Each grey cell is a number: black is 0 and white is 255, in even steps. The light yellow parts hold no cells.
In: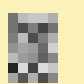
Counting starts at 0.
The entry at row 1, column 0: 115
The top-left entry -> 115
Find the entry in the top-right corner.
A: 175
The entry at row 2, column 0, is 125
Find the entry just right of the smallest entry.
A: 219
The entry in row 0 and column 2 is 199
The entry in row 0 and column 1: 187
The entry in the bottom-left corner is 164
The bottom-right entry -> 135
